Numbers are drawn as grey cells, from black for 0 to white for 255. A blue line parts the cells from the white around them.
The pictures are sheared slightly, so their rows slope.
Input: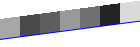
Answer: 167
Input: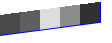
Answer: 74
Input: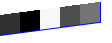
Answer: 49
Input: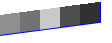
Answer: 143
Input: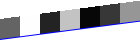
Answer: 100
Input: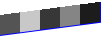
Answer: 84
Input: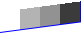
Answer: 255
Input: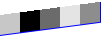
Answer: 199
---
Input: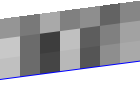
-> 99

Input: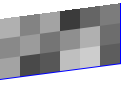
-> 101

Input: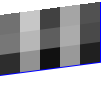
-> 165

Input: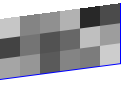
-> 40

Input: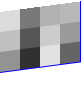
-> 177

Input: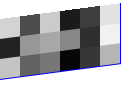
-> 62

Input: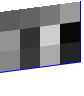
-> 120
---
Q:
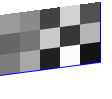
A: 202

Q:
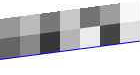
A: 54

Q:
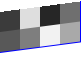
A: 242

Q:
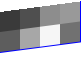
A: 246

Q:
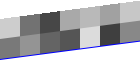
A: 100

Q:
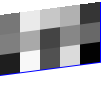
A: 68

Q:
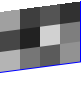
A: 209

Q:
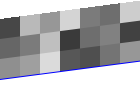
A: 191
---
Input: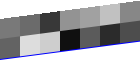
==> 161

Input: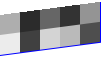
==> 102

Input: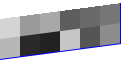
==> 93

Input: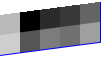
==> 43

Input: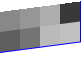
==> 150

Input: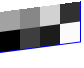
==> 135

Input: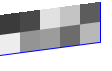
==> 225

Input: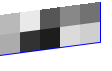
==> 86

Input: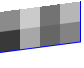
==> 203

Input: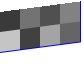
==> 115
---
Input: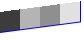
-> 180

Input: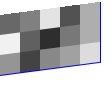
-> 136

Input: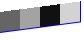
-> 163

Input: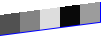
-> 221

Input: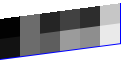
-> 155

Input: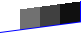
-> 113

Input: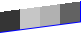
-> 198
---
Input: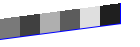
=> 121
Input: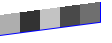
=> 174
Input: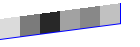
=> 219
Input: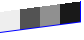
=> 238
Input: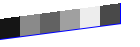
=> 21
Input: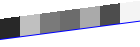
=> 40
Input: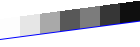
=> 253
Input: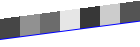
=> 70
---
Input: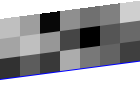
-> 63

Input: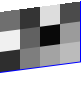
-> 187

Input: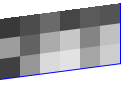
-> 205

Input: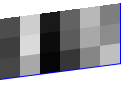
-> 191

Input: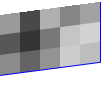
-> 189

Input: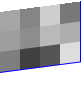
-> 221

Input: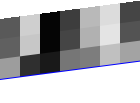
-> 163
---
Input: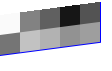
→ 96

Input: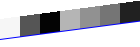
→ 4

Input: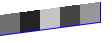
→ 196

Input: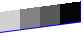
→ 89

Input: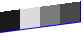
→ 123

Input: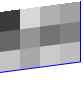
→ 175

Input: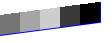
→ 205

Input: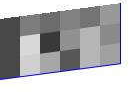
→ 108

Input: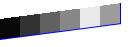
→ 97
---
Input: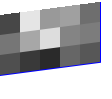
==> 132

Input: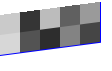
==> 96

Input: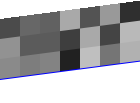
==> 68

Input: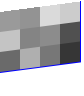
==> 140

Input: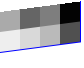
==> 126

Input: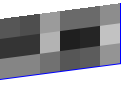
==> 37
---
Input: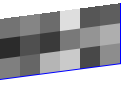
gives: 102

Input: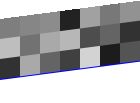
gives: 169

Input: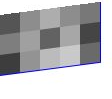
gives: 147

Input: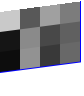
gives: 146

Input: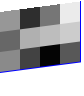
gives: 66

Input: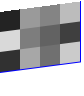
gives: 167

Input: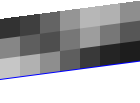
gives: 177

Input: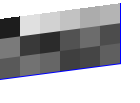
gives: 114
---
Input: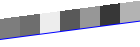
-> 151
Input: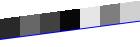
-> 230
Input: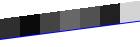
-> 81
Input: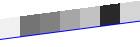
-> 194
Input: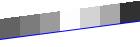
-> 211
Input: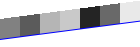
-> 36
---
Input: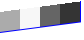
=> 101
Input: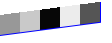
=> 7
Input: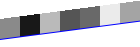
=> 186
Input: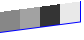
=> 52
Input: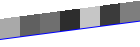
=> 111
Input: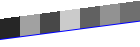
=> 72
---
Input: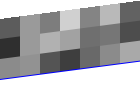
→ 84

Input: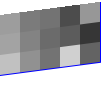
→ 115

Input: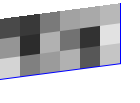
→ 155

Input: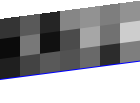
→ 89

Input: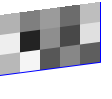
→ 87

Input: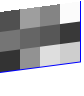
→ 222
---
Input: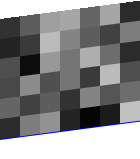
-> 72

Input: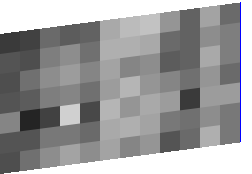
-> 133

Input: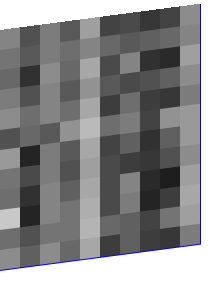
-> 200

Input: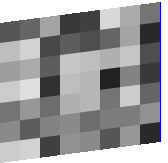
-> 116

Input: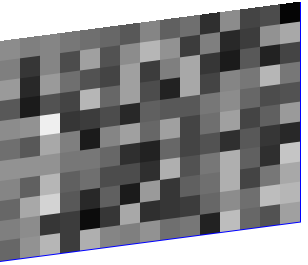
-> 103
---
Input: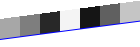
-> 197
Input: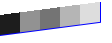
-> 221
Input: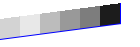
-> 28
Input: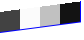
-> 19
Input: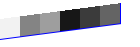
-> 100
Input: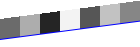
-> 134
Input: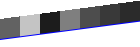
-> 43
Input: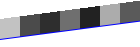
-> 90
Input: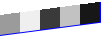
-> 23
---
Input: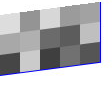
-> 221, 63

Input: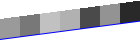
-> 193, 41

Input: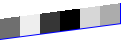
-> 238, 0

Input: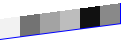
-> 242, 17

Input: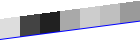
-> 221, 33

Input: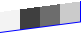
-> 243, 63

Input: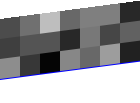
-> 190, 5

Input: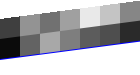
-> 233, 11

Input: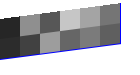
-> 198, 38

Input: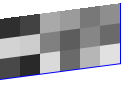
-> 225, 41
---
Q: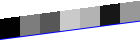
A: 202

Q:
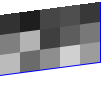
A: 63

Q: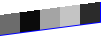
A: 164

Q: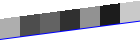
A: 48

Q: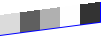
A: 176

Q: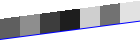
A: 30

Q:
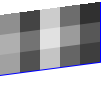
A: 225

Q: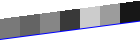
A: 57
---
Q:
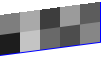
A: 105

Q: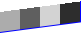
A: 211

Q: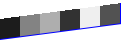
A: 174

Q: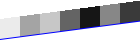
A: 199

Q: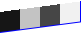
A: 70

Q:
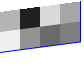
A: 106
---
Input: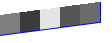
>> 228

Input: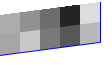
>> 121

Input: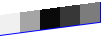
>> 10

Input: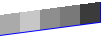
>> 142

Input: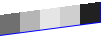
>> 229

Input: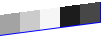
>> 246

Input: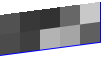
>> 179

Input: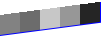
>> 199

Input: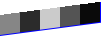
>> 203

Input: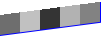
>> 52
